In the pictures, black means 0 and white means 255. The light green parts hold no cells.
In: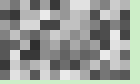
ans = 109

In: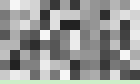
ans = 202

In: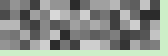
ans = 148

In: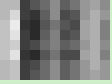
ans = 184

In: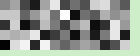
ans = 3

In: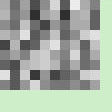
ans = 129
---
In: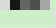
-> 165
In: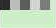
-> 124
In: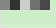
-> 72
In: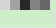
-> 103
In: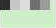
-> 156
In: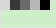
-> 1
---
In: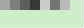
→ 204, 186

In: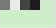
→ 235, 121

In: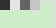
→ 229, 197

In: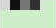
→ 214, 118

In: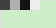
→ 237, 175

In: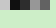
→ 199, 151

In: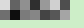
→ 219, 208
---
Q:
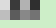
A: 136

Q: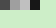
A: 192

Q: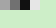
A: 17

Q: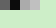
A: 171

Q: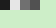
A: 112

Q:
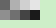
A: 68

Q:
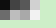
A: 169
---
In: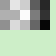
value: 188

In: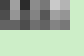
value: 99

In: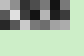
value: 110

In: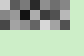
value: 215

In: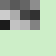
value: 194

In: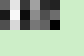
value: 119

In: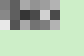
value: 115

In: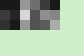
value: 82

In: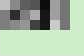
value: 23

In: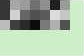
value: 122
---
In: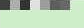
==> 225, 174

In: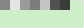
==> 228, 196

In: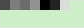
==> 220, 145

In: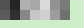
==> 217, 208

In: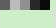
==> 188, 145

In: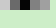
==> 202, 160

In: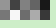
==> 247, 171
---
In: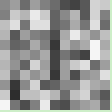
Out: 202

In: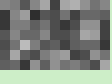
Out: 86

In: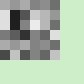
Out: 171

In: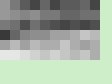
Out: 161

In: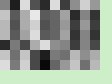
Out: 196

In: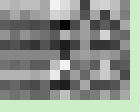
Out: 92

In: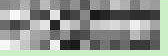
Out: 165

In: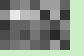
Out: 75
